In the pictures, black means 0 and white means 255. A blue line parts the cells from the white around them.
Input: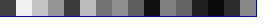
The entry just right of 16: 128
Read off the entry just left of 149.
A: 195

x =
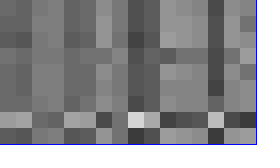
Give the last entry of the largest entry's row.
59
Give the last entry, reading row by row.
156
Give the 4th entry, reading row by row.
126
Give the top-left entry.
106
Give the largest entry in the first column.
156
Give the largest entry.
213
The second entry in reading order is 99
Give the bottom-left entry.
92
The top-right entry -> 132
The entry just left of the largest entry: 114
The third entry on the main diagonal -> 120
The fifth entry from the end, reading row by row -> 148
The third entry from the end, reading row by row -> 59
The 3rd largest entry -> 169
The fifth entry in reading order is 99
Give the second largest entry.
188

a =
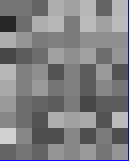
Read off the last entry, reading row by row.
149
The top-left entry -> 115
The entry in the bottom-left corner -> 100
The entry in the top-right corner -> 182
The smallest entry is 38
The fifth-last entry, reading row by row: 149
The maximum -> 208
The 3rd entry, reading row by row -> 100
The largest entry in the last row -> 155
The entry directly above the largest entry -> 135
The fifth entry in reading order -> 161
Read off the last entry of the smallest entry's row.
188
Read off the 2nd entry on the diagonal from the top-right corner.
161
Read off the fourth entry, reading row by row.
174
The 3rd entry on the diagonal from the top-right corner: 143
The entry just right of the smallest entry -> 108
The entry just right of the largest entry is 135

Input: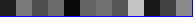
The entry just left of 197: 85
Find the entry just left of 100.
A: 10
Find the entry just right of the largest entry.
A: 23

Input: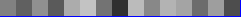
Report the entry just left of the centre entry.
115
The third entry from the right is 108

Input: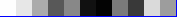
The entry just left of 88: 171
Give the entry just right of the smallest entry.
122

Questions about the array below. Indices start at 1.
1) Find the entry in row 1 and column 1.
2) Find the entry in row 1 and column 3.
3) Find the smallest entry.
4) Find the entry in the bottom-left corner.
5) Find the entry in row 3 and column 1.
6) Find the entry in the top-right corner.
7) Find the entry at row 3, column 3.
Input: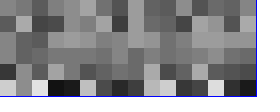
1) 133
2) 91
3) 18
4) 206
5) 133
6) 133
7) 91
